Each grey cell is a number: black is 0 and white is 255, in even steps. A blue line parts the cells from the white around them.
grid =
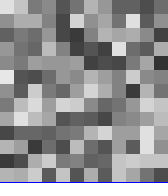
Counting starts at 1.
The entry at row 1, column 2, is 196
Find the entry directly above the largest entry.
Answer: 138
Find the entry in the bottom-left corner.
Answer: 180
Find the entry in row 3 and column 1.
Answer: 97
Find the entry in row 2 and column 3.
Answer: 173
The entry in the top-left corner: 224
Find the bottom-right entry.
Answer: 77
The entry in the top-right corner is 109
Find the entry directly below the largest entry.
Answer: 144
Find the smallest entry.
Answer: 50
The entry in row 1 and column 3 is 122
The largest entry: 231
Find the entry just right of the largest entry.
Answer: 84
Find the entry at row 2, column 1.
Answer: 144
